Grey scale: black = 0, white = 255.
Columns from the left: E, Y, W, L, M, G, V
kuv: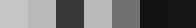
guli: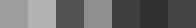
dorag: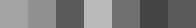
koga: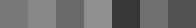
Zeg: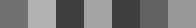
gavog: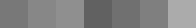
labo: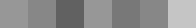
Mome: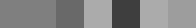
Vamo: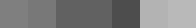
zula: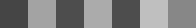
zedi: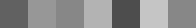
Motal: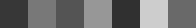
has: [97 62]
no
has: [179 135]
no
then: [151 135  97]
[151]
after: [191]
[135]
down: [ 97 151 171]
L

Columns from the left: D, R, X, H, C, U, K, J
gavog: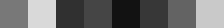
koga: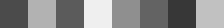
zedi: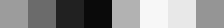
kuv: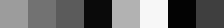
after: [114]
[91]
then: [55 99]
[201]
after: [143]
[99]
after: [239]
[143]

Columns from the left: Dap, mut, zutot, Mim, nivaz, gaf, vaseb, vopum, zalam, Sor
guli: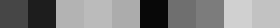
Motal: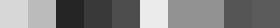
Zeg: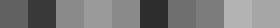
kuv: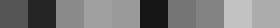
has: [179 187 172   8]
yes
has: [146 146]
yes

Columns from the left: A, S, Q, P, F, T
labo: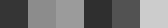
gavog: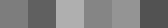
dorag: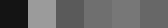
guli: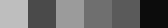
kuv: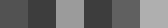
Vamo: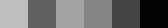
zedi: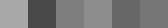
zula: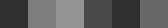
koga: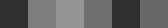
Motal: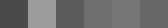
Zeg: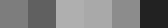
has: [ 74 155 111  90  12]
yes
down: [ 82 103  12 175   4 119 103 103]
T
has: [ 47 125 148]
yes
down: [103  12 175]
T

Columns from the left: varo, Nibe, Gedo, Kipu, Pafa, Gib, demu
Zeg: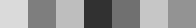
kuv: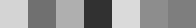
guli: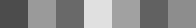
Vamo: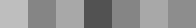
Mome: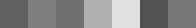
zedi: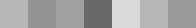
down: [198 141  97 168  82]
Gib
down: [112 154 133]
Nibe
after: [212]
[112]

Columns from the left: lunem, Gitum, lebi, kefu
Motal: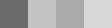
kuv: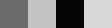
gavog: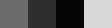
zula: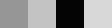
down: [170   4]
lebi
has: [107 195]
yes

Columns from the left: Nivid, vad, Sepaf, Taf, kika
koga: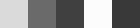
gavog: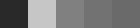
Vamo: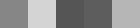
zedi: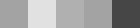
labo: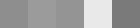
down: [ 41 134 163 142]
Nivid
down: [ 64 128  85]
Sepaf
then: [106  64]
[252]
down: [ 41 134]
Nivid
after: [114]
[106]
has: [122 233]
no

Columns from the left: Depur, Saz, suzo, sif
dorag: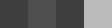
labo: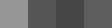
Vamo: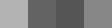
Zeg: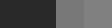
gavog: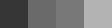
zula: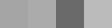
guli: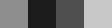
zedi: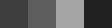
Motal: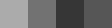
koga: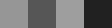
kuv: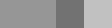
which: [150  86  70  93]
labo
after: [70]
[93]
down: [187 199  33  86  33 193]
sif

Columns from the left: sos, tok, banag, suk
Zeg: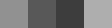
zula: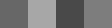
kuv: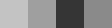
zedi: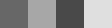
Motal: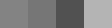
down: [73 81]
banag
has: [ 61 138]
no
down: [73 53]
banag
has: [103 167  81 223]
no

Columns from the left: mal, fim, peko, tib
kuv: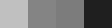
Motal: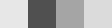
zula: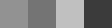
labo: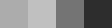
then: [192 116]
[45]
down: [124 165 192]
peko

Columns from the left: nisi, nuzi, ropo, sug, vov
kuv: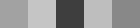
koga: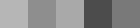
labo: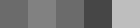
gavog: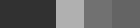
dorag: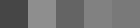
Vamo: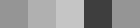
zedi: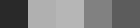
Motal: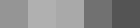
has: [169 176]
no
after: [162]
[197]
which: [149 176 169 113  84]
Motal
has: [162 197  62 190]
yes

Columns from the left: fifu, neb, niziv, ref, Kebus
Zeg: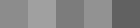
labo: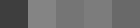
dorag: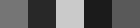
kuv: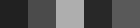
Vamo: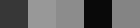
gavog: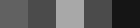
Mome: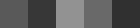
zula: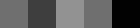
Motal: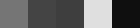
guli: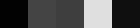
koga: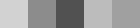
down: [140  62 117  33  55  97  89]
fifu
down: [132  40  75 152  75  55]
neb
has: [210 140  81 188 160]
yes
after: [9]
[132]
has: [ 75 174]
yes
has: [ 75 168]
yes

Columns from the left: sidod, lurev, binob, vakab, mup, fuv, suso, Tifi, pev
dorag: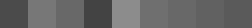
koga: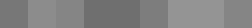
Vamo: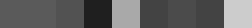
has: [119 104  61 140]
no
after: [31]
[169]
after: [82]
[31]

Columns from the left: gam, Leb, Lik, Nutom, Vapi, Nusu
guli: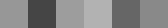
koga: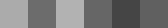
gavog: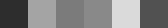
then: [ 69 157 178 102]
[137]
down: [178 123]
Lik
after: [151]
[69]

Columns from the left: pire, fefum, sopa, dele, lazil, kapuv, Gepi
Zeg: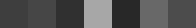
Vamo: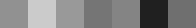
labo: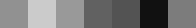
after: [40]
[104]
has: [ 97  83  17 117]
no

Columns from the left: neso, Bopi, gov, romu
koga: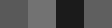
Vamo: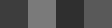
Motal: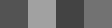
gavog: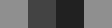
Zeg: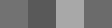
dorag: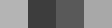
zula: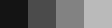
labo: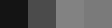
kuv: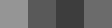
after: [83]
[161]
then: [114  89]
[168]
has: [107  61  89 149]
no
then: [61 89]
[168]
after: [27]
[95]
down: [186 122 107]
romu

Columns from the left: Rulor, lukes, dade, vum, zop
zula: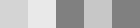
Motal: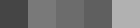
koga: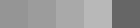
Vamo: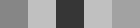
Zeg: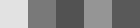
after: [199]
[128]
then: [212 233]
[128]

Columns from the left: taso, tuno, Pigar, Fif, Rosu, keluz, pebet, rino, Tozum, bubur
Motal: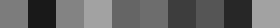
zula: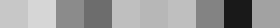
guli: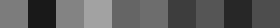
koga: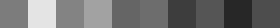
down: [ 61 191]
pebet
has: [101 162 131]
no
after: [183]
[191]
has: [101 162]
no

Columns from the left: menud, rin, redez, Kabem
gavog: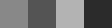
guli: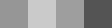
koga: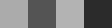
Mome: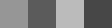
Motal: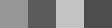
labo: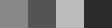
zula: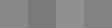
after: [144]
[130]
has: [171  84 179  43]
yes
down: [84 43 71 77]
Kabem

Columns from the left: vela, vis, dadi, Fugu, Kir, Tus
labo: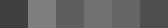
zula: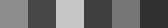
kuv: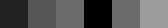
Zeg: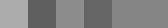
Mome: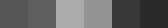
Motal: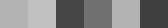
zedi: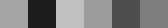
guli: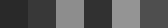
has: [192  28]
no
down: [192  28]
vis

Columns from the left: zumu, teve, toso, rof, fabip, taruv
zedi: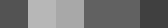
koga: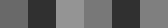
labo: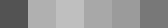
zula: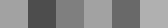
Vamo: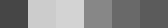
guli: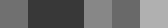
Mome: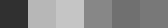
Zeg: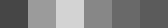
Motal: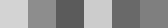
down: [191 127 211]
toso
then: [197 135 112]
[120]

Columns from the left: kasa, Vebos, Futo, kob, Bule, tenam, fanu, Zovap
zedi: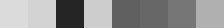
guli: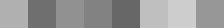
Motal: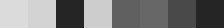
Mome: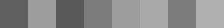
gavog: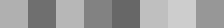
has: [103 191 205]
yes
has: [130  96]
no
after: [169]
[124]
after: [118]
[176]
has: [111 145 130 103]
yes
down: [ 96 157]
Bule
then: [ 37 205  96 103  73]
[37]

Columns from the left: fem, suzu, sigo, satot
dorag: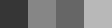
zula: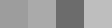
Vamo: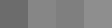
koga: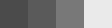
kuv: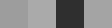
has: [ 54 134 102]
yes
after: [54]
[134]
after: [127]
[142]
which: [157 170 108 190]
zula

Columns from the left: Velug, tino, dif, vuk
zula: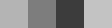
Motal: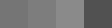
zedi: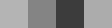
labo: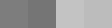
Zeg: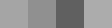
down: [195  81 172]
vuk
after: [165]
[144]
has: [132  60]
yes
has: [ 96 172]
yes
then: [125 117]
[195]
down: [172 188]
vuk
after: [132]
[60]

